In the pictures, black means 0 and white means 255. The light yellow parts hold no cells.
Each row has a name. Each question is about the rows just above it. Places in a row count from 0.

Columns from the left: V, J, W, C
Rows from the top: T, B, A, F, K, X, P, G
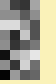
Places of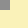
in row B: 0 1 3
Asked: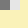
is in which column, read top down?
C

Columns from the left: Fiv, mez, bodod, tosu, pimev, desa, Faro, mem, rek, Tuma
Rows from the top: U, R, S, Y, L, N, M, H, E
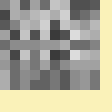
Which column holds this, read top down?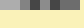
mez
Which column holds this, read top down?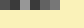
desa
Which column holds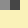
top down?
mez

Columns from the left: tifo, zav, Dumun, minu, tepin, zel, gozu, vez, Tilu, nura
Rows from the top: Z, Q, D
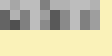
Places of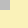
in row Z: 0 2 3 7 8
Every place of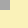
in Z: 1
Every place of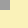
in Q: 4 9

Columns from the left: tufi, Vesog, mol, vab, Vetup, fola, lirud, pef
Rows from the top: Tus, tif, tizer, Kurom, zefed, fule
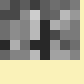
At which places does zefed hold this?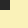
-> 0 3 4
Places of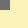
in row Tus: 0 5

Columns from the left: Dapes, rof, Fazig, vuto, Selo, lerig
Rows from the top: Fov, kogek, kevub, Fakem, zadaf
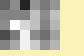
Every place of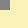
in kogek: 0 1 2
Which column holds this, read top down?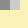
vuto
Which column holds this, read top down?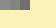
Selo
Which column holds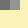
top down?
Selo
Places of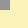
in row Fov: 3 5
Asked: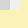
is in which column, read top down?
Fazig
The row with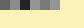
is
Fov

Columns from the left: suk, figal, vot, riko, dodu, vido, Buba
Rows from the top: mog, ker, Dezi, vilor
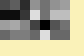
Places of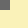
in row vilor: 0 3 5 6
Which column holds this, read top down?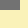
dodu

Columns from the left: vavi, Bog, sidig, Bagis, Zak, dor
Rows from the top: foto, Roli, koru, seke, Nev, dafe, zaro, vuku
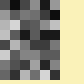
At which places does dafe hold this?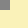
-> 2 3
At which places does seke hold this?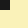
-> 2 4 5
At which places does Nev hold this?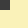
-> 3 4
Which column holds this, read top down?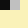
dor
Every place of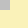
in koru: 5

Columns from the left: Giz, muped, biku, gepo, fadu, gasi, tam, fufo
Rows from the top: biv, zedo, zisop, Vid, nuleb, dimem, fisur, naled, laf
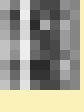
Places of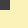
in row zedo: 1 3 5
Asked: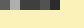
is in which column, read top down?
fadu
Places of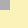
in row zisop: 4 6
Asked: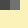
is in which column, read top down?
gepo
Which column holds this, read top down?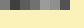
muped
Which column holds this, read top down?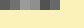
muped
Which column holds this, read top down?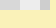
biku

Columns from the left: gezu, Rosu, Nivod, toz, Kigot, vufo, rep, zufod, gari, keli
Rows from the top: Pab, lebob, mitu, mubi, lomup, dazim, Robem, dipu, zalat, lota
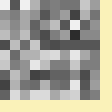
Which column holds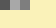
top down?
gari
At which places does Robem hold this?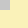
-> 0 7
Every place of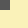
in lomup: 4 6 7 8 9
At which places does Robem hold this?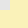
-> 3
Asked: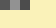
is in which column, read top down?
Kigot
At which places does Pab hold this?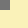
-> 4 6 7
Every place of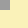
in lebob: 6

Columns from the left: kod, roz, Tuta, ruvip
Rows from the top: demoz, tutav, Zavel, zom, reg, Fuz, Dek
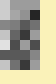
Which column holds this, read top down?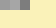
roz
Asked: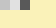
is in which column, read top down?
kod
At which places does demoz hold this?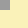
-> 1 2 3
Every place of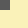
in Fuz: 0 1 2
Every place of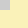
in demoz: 0
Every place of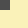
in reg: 1 3

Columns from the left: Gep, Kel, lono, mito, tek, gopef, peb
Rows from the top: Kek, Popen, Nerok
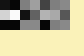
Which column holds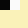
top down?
Kel
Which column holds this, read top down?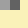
mito
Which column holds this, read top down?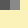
peb
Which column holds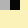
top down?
tek
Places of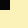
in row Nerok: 0 1 4

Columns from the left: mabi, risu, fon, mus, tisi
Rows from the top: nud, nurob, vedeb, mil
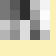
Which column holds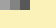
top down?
mus
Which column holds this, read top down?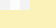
tisi

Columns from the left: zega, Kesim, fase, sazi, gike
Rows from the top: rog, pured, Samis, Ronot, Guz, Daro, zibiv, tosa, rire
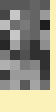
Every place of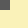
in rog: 0 1 2 4
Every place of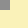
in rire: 0
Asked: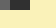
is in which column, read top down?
sazi
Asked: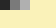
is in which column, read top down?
zega
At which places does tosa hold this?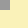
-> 1 2 3
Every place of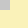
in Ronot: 1

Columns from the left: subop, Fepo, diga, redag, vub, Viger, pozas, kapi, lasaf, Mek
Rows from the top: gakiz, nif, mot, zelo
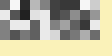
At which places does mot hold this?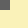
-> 3 7
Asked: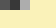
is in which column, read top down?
lasaf
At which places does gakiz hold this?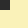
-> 2
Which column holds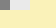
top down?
vub
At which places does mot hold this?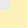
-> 1 2 4 9
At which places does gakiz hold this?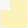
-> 1 8
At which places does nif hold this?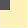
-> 1 6 8

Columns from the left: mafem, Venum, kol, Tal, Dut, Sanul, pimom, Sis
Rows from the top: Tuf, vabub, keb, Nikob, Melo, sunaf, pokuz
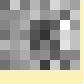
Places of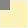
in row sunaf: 0 3 6 7
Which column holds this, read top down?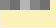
mafem

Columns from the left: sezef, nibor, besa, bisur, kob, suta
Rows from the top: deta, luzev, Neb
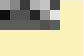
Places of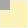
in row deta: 0
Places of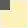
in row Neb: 0 1 2 3 5
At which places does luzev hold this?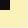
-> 0
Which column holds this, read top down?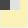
suta
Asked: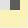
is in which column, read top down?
suta
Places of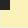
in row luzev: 3

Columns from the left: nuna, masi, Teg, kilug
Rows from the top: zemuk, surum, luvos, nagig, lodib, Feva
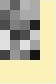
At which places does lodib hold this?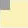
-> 3
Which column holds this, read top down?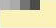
Teg

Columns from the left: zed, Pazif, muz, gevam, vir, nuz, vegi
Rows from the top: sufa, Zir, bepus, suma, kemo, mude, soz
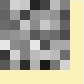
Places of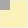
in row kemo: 5 6
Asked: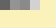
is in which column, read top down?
Pazif

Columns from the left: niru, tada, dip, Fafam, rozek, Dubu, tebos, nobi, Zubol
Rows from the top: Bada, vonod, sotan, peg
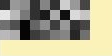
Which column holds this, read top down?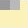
tada
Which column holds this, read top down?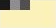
rozek
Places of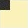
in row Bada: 0 3 5

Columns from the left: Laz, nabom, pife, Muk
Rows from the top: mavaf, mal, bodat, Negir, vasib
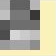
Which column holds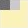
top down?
pife
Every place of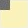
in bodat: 1 2 3
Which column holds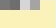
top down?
nabom

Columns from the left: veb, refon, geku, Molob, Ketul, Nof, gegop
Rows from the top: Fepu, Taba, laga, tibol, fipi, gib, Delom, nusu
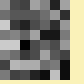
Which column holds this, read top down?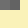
Ketul
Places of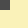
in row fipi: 3 5
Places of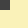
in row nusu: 1
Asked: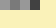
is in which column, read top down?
gegop

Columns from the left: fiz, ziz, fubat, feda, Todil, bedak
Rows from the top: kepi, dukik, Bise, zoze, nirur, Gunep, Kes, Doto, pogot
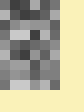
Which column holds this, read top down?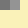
fiz
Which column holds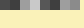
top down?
fubat
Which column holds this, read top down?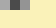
feda
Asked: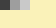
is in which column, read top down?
fubat

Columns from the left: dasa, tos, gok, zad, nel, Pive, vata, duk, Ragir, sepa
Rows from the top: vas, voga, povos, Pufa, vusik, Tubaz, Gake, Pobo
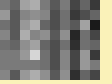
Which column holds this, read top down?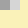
zad
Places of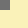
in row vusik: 0 6 8
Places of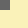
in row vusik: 1 4 9
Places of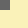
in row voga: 9
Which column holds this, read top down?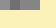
vata
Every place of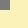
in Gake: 0 1 2 3 9

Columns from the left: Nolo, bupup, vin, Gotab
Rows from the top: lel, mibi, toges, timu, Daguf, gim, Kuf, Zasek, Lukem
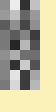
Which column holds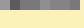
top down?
Nolo
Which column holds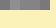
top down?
Nolo
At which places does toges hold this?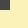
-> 2
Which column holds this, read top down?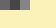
vin

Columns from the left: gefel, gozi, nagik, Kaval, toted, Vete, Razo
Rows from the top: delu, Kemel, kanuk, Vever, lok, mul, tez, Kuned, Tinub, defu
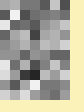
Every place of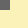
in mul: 2 5 6
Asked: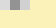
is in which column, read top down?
gefel
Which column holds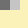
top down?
Razo

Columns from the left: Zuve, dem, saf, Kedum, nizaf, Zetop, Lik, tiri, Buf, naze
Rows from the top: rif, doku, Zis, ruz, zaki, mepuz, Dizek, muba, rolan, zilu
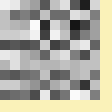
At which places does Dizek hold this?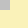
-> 3 6 8 9
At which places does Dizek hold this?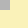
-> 0 2 4 5 7
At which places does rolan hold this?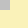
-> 6 9

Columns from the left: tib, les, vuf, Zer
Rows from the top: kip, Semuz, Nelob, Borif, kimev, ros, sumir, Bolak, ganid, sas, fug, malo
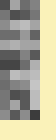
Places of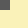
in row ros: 0 1 3
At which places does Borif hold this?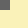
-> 3
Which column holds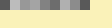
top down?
vuf
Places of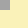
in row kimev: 0 2 3
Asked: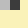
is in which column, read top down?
Zer
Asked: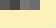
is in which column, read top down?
tib

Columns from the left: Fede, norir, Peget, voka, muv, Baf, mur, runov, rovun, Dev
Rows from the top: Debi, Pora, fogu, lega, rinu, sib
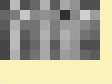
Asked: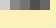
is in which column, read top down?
rovun
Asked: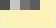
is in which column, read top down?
Peget
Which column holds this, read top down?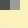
Dev
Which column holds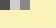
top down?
rovun

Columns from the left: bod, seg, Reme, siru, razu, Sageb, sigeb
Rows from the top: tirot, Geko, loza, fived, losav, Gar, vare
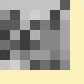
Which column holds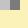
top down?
razu
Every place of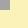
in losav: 6
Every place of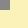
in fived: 4 5
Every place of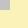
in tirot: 0 1 2 3 4 5
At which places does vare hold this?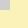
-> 1
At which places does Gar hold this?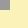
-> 1 3 4 6
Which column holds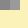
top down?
razu

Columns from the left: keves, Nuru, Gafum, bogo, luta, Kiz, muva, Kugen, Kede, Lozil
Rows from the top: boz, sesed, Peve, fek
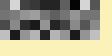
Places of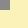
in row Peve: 1 7 9
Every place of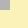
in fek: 3 5
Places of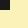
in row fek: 1 7
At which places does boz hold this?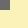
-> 0
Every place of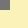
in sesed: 0 4 6 8 9

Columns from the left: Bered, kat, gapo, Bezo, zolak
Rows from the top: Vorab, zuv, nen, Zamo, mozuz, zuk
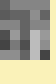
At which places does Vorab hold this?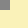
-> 1 2 3 4
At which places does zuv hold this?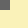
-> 1 2 4
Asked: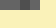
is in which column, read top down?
gapo
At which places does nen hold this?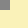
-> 0 1 3 4
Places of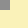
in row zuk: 0 1
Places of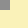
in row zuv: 3

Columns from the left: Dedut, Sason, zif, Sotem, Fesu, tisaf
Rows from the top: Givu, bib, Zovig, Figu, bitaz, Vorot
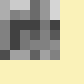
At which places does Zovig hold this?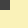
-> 1 2 3 5
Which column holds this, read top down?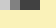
Sason
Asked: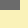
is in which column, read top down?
Sotem
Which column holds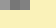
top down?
Fesu
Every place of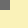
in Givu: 3
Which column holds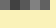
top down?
Sotem
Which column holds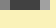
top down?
Sason

